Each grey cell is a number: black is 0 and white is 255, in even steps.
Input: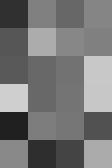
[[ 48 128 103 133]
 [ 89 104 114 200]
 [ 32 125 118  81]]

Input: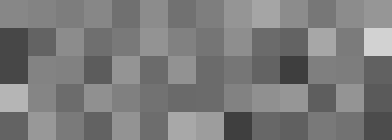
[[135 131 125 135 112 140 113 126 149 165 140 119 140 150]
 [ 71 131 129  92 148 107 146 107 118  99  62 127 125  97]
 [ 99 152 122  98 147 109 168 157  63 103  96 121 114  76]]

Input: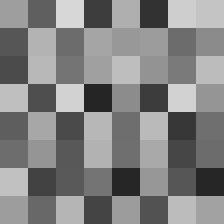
[[158  95 215  61 175  50 206 196]
 [ 75 184 116 160 190 147 122 188]
 [ 94 167  74 183 110 186  55 111]
 [193  66  89 116  38 151  86  38]]

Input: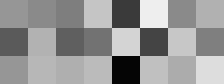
[[150 138 126 197  58 238 138 177]
 [150 183 175 187   5 192 172 221]]

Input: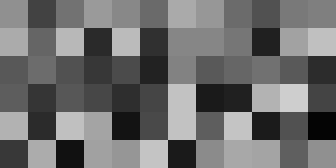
[[144  66 114 154 136 106 170 151 107  81 121 127]
 [ 88 108  81  55  75  34 130  89 102 113  89  44]
 [178  43 192 164  19  73 194  94 196  27  81   4]]

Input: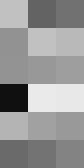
[[193  99 113]
 [147 152 158]
 [180 161 153]]

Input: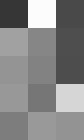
[[ 54 252  73]
 [148 130  77]
 [125 153 147]]
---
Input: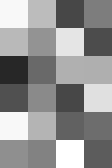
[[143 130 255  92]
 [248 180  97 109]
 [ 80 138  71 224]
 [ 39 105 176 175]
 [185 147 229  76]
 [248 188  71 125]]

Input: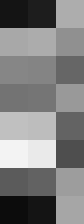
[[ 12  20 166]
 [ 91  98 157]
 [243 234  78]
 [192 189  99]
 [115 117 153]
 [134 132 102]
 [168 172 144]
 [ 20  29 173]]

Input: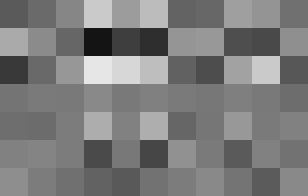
[[142 124 112  98  89 114 124 137 116  91 137]
 [129 132 124  74 120  70 145 122  90 129 114]
 [110 108 124 173 129 174 102 118 152 122 129]
 [116 122 121 137 121 128 122 119 127 121 109]
 [ 57 105 151 230 215 190  97  77 162 202  87]
 [170 139 102  20  62  46 149 152  78  73 143]
 [ 90 106 134 202 156 188  99 103 159 148 112]]

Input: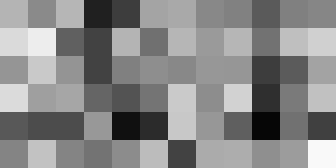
[[132 194 132 115 140 188  66 171 173 143 156 249]
 [ 88  76  76 152  16  43 200 151  95   6 113  64]
 [219 159 166 101  83 116 202 141 210  47 122 193]
 [149 201 148  66 128 142 136 151 150  61  91 163]
 [218 237  96  66 180 112 182 154 182 114 191 208]
 [180 138 182  32  61 164 169 136 129  90 128 134]]

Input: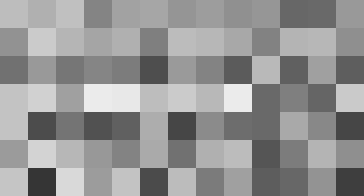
[[197  53 217 156 195  75 188 123 160  93 103 147  62]
 [155 211 183 152 131 170 113 176 188  85 124 180 143]
 [195  76 116  81  96 173  70 139 109 105 169 136  70]
 [195 209 160 235 232 189 203 184 235 105 127 101 202]
 [113 153 118 133 124  78 154 131  91 185  96 160  94]
 [146 203 181 165 176 127 188 183 168 130 180 183 143]
 [189 176 192 132 162 166 149 157 144 150 103 105 153]]

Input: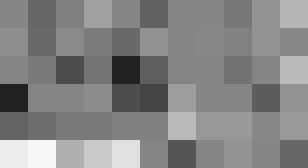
[[237 246 176 201 224 133  86 133 146 133 103]
 [100 110 122 121 128 127 186 151 152 135 154]
 [ 34 133 133 140  77  68 156 133 133  93 146]
 [133 121  76 117  34  94 133 133 114 133 186]
 [142 105 137 124 104 145 133 135 130 147 136]
 [133 102 128 162 133  97 133 133 119 148 180]]

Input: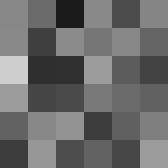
[[ 60 151  77  98  71 155]
 [ 98 136 147  61  96 127]
 [156  69  74 121 107  97]
 [206  47  48 156  92  67]
 [137  63 139 118 135 100]
 [135 107  27 137  75 133]]

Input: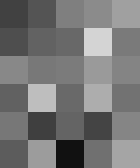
[[ 92 156  17 112 165]
 [119  63 100  68 133]
 [ 97 190 105 173 114]
 [136 120 123 154 132]
 [ 78  98 104 212 122]
 [ 65  84 127 139 160]]
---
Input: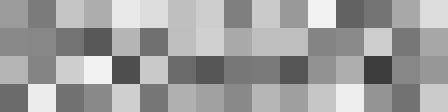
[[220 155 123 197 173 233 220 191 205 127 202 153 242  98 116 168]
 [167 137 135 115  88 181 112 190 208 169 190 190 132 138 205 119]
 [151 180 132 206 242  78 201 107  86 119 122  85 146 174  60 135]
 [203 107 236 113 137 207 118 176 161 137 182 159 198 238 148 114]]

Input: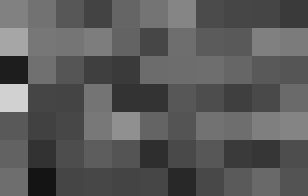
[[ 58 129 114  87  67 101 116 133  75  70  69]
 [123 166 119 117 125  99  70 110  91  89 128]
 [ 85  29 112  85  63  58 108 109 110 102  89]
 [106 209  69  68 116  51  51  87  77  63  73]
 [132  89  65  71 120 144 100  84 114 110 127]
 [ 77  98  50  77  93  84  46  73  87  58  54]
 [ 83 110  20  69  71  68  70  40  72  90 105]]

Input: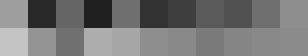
[[142 158  40 101  32 111  50  62  90  81 111]
 [139 196 148 112 173 166 142 137 122 133 137]]

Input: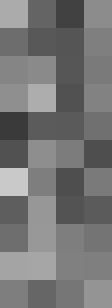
[[140 171 100  65]
 [127 109  88  85]
 [122 133 138  86]
 [130 143 173  81]
 [112  58  91  90]
 [ 78  81 142 124]
 [122 201 126  78]
 [ 91  94 151  83]
 [116 110 152 126]
 [127 164 166 128]
 [148 126 102 118]]

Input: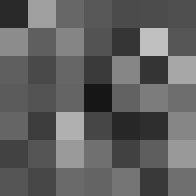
[[ 79  41 159 103  87  75  76]
 [ 86 140  95 133  83  53 192]
 [167  95  73 102  58 134  52]
 [110  91  83 100  22  98 124]
 [134 101  60 176  70  39  46]
 [153  66  85 154 112  65  94]
 [111  85  71 106 100 117  57]]

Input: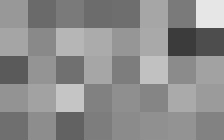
[[230 152 106 122 108 110 166 122]
 [ 77 165 137 182 171 150 169  59]
 [162  90 148 112 166 125 193 139]
 [155 147 162 197 129 143 133 170]
 [130 111 141  98 125 139 144 147]]
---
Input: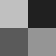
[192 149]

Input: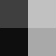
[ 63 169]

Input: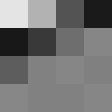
[228  57 134 134]

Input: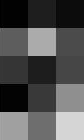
[  2 171  70]

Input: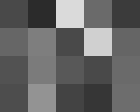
[ 73 126  88  54]

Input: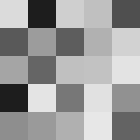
[219 156 192 225  99]

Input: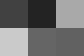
[ 65 101]

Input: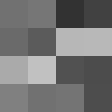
[113  91  81  77]

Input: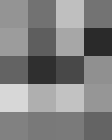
[148  94  72 150]
